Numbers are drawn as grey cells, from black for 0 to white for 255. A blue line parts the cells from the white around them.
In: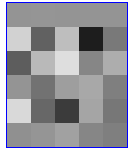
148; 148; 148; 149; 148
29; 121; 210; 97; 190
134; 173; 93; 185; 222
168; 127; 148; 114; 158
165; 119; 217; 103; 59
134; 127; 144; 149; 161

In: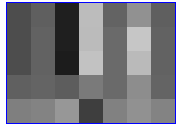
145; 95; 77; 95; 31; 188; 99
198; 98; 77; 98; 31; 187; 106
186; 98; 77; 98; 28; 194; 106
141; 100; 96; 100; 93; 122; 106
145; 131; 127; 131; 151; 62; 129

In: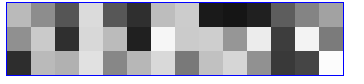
132; 162; 186; 141; 85; 219; 87; 47; 189; 204; 26; 21; 32; 93
243; 123; 144; 202; 47; 216; 187; 32; 246; 203; 206; 150; 236; 61
69; 252; 45; 186; 177; 225; 135; 183; 217; 121; 193; 214; 145; 57

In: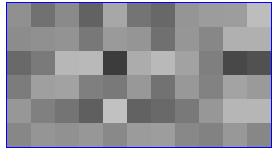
157; 189; 144; 113; 138; 98; 167; 116; 104; 149; 156
176; 176; 140; 144; 147; 120; 154; 149; 112; 150; 135
72; 81; 105; 122; 183; 185; 60; 172; 185; 162; 127
163; 154; 124; 159; 162; 127; 121; 152; 114; 152; 130
182; 182; 151; 128; 116; 95; 193; 98; 105; 121; 151
152; 135; 135; 149; 145; 151; 137; 155; 157; 136; 130

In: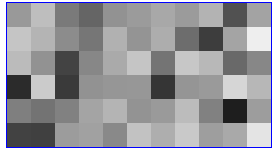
81; 163; 153; 190; 122; 101; 146; 155; 168; 155; 179
164; 238; 197; 180; 140; 118; 177; 148; 173; 109; 61
105; 135; 187; 146; 67; 135; 170; 197; 116; 199; 184
214; 183; 43; 203; 58; 146; 150; 151; 53; 149; 154
30; 157; 127; 115; 129; 164; 180; 147; 154; 188; 129
169; 228; 66; 64; 156; 161; 137; 194; 174; 201; 158

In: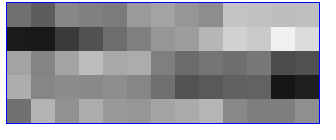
189; 191; 112; 93; 135; 128; 123; 154; 163; 150; 141; 196; 193
241; 220; 26; 24; 58; 81; 109; 128; 150; 157; 182; 209; 202
76; 80; 163; 132; 164; 188; 168; 172; 127; 107; 117; 110; 120
22; 31; 173; 134; 140; 137; 142; 134; 112; 82; 89; 97; 98
126; 143; 112; 180; 145; 173; 153; 150; 164; 170; 181; 136; 126

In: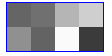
181; 207; 101; 112
250; 59; 144; 99
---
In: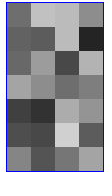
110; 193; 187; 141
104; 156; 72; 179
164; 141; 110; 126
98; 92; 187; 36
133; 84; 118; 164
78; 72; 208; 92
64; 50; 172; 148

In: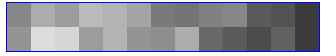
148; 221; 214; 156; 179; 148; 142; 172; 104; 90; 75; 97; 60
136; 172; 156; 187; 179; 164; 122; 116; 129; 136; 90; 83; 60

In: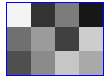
112; 155; 64; 205
79; 139; 198; 169
244; 51; 124; 23

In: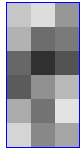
198; 221; 151
91; 144; 185
213; 136; 165
171; 115; 227
178; 109; 122
103; 48; 83

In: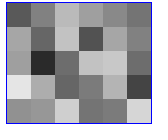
229; 173; 102; 123; 180; 68
145; 151; 207; 116; 123; 214
89; 129; 186; 159; 137; 116
166; 102; 194; 82; 166; 129
159; 42; 109; 194; 200; 109

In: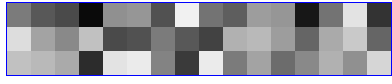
193; 185; 170; 44; 227; 235; 131; 58; 235; 123; 163; 108; 137; 177; 144; 214
221; 163; 137; 193; 74; 81; 123; 88; 66; 177; 185; 157; 101; 170; 201; 101
123; 88; 74; 10; 144; 150; 81; 241; 115; 94; 157; 150; 23; 115; 227; 51
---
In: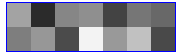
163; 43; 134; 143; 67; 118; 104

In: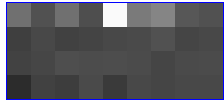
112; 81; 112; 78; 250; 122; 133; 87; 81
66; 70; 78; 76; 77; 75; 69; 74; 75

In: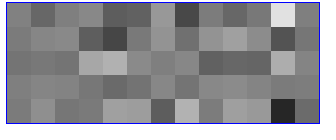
129; 103; 127; 136; 93; 97; 152; 72; 124; 103; 120; 225; 127
116; 120; 116; 167; 177; 138; 127; 135; 97; 103; 101; 173; 132
123; 143; 118; 122; 160; 157; 93; 178; 124; 159; 153; 38; 107

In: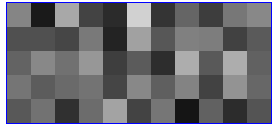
133; 26; 168; 67; 43; 209; 52; 101; 61; 119; 136
99; 136; 113; 151; 62; 91; 45; 173; 89; 173; 97
88; 114; 48; 108; 163; 67; 118; 21; 97; 44; 84

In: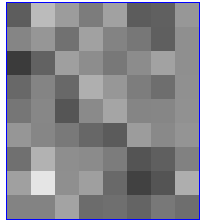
93; 187; 156; 124; 161; 92; 96; 151
59; 98; 159; 141; 120; 140; 162; 143
118; 135; 85; 138; 165; 133; 134; 145
112; 178; 142; 139; 124; 84; 95; 129
131; 131; 163; 108; 111; 100; 120; 110

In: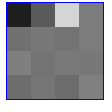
30; 90; 213; 124
127; 115; 121; 120

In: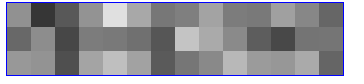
145; 54; 88; 147; 224; 168; 119; 127; 163; 124; 121; 160; 135; 102
152; 147; 79; 164; 191; 162; 90; 118; 137; 184; 155; 151; 170; 101

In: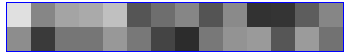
224; 134; 164; 170; 192; 85; 110; 134; 84; 138; 50; 52; 93; 134

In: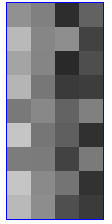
145; 128; 45; 98
164; 133; 41; 78
121; 136; 99; 128
124; 123; 66; 122
185; 141; 79; 59
